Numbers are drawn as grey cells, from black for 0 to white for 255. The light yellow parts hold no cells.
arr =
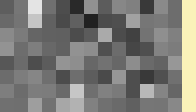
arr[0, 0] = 94
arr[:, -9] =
[77, 74, 96, 97, 148, 76, 106, 167]
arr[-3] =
[108, 125, 134, 111, 76, 110, 93, 74, 150, 78, 57, 80, 112]
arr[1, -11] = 197
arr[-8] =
[94, 118, 228, 112, 77, 41, 145, 92, 135, 128, 57, 138, 109]
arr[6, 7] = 129
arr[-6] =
[138, 123, 101, 97, 96, 76, 91, 170, 76, 65, 115, 143, 128]
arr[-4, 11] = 99
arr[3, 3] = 104
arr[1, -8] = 96
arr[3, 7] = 80
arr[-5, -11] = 126
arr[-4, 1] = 107
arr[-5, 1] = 109
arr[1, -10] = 97
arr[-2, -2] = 133
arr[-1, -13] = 112
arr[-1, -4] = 96
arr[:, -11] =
[228, 197, 101, 126, 77, 134, 125, 158]
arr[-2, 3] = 124
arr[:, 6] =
[145, 33, 91, 141, 103, 93, 111, 129]
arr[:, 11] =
[138, 121, 143, 131, 99, 80, 133, 117]
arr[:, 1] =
[118, 116, 123, 109, 107, 125, 108, 111]
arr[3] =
[147, 109, 126, 104, 97, 146, 141, 80, 108, 70, 79, 131, 124]
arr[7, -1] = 136
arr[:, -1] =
[109, 109, 128, 124, 151, 112, 102, 136]

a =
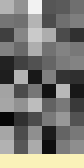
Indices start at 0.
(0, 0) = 180
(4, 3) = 101
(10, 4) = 123
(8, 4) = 152
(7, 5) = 57
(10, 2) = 171
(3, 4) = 131
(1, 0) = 117
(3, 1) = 106
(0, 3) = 86
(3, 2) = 174
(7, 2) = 189
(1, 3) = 76
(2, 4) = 75
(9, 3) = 28
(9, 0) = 166
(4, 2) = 81
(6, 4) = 185

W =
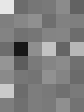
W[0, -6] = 231
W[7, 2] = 125
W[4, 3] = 133
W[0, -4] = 118
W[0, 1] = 108
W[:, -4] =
[118, 144, 118, 143, 122, 116, 125, 125]
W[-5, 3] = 195
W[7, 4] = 143
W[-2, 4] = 112
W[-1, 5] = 115
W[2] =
[131, 114, 118, 132, 133, 109]
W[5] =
[138, 119, 116, 145, 132, 107]
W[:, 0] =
[231, 127, 131, 109, 149, 138, 202, 126]

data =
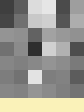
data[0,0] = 63
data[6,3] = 138
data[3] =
[113, 139, 46, 208, 177, 77]
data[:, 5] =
[158, 173, 145, 77, 122, 92, 115]
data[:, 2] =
[220, 200, 98, 46, 136, 227, 148]
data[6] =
[134, 130, 148, 138, 127, 115]
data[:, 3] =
[230, 207, 162, 208, 148, 126, 138]
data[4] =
[134, 128, 136, 148, 140, 122]
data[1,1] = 112
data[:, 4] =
[75, 85, 152, 177, 140, 130, 127]

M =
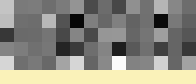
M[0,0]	196
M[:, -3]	[181, 10, 159, 63, 209]
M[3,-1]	55
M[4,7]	137
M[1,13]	96
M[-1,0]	214
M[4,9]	130
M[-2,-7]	132
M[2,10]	117
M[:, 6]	[75, 127, 73, 110, 101]
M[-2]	[132, 125, 112, 119, 36, 59, 110, 132, 30, 89, 112, 63, 101, 55]
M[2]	[55, 106, 107, 117, 72, 133, 73, 150, 151, 102, 117, 159, 101, 86]
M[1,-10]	83
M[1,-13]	111
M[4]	[214, 111, 121, 104, 164, 214, 101, 137, 251, 130, 133, 209, 102, 162]
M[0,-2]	135
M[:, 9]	[144, 99, 102, 89, 130]

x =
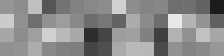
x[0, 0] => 149
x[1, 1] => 145
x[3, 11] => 75
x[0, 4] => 115
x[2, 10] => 129
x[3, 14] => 137
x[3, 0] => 145
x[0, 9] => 141
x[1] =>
[203, 145, 110, 145, 157, 136, 109, 119, 99, 171, 139, 109, 232, 180, 148, 96]
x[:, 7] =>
[140, 119, 69, 79]
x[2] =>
[167, 140, 159, 209, 186, 169, 45, 69, 158, 160, 129, 62, 178, 145, 193, 167]
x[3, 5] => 126
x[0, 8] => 208
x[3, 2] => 172
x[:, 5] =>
[130, 136, 169, 126]
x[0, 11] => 135

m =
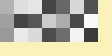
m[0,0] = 178
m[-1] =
[153, 234, 218, 77, 109, 242, 58]
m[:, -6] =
[222, 68, 234]
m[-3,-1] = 81
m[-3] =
[178, 222, 229, 68, 103, 216, 81]

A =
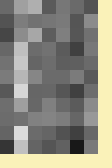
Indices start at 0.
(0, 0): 105
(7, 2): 103
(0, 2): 175
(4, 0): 114
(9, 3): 101
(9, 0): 100
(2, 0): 70
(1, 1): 125
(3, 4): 91
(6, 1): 214
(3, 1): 191
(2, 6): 113
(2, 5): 86
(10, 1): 192
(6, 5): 64
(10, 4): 97
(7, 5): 91
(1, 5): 85
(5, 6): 89
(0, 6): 83
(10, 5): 24
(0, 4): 119

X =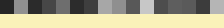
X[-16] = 38
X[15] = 181
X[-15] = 144
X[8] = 143
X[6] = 62

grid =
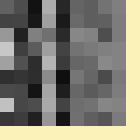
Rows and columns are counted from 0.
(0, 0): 97
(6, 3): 165
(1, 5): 106
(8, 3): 150
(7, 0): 193
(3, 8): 131
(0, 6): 94
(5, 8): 121
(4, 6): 105
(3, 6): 122
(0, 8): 127
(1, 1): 68
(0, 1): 77
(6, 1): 72
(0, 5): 100
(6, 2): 20
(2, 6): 130
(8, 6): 95
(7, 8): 131
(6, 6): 91

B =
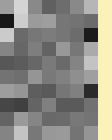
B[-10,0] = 158
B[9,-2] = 116
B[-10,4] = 109
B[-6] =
[87, 92, 103, 122, 106, 132, 195]
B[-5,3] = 121
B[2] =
[203, 106, 119, 124, 118, 108, 27]
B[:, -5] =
[137, 155, 119, 126, 103, 149, 94, 100, 133, 120]
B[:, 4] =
[109, 118, 118, 152, 106, 129, 118, 90, 107, 154]
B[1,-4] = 158
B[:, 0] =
[158, 24, 203, 133, 87, 115, 157, 70, 100, 132]
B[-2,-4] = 105
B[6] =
[157, 149, 94, 90, 118, 128, 42]
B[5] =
[115, 111, 149, 121, 129, 143, 159]
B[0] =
[158, 212, 137, 96, 109, 137, 182]
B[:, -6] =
[212, 205, 106, 103, 92, 111, 149, 64, 154, 195]
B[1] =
[24, 205, 155, 158, 118, 115, 107]
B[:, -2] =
[137, 115, 108, 119, 132, 143, 128, 90, 120, 116]
